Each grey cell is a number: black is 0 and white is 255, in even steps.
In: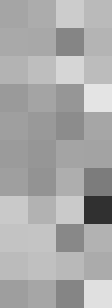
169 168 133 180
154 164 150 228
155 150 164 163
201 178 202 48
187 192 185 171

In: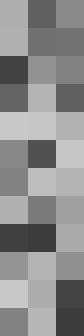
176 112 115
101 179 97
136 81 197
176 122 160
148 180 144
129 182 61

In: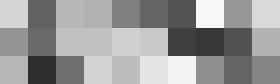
149 105 192 192 208 201 63 55 81 179

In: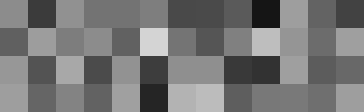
96 157 125 140 97 212 116 85 128 190 149 108 159
158 101 131 98 160 37 179 188 94 120 121 111 158

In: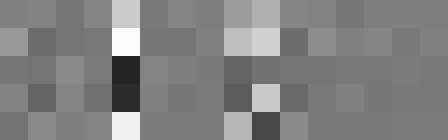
152 107 116 120 252 119 117 128 189 208 110 141 128 132 120 128
130 100 133 113 43 128 118 122 93 202 105 121 128 119 121 120

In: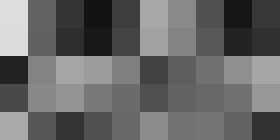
220 97 46 24 68 162 131 88 35 48
73 136 148 120 107 80 99 104 113 151

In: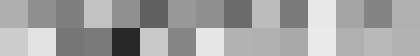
204 227 118 122 40 201 133 230 179 177 169 234 176 185 178

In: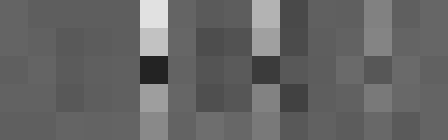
100 97 89 92 94 194 102 77 82 160 75 94 98 132 100 102
98 98 88 94 96 158 102 79 86 130 65 94 97 121 104 100
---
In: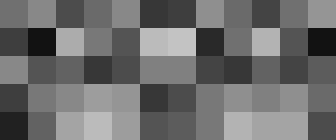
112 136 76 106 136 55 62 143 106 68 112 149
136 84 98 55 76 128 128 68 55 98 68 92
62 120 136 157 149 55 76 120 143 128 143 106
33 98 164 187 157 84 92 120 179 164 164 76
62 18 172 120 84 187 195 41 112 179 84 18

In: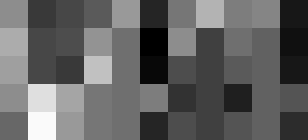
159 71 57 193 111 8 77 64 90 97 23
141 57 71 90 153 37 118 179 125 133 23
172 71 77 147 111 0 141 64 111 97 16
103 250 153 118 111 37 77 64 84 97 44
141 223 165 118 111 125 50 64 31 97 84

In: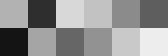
20 165 102 146 201 237
178 46 216 194 139 94

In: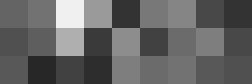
88 39 65 45 126 107 114 88 80
80 94 175 58 141 65 107 126 72
100 114 240 154 51 120 133 72 51

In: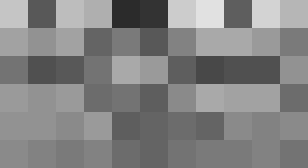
115 80 88 115 169 154 94 72 80 80 146
138 130 122 130 108 100 115 122 122 130 115
146 146 138 154 94 100 108 100 138 130 138
154 146 154 108 115 94 138 169 162 162 108
162 146 162 100 122 88 130 169 169 154 122
197 88 189 175 43 51 204 225 94 211 182

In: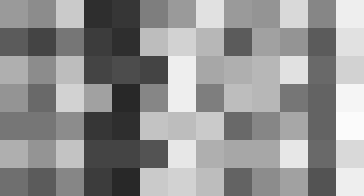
91 68 118 60 46 189 210 183 91 161 148 91 225
111 91 134 60 40 202 210 189 99 140 161 83 238
118 118 140 54 46 195 189 202 105 134 167 99 251
175 140 189 68 76 68 238 167 175 183 225 105 210
175 148 195 68 68 83 231 175 167 167 231 105 217
154 140 202 46 54 126 154 225 154 148 217 134 238
148 105 210 161 40 134 238 126 189 183 118 99 245
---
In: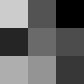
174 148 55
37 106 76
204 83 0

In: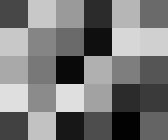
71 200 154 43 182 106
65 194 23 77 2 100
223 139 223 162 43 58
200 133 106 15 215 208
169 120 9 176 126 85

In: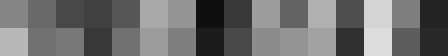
184 113 120 56 113 156 127 28 72 140 148 162 48 220 93 41
133 105 72 64 86 169 148 15 56 156 99 176 78 212 127 35

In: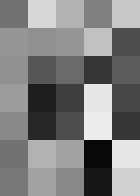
114 216 178 128 201
114 178 163 8 231
120 163 136 22 208
150 144 150 193 78
144 86 106 54 92
136 38 78 237 54
156 30 62 231 70

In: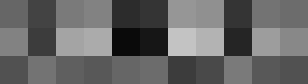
81 115 95 88 102 108 60 73 122 88 81
102 67 122 130 44 52 150 144 52 115 108
130 60 164 171 10 22 195 179 37 157 136

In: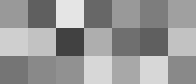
207 194 65 174 111 95 194
117 137 145 215 168 215 137
153 95 229 103 153 125 160

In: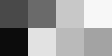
12 226 186 163
73 106 200 247

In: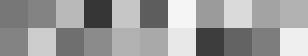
131 204 111 139 177 169 232 61 99 125 239
119 131 185 54 198 93 245 155 218 163 177
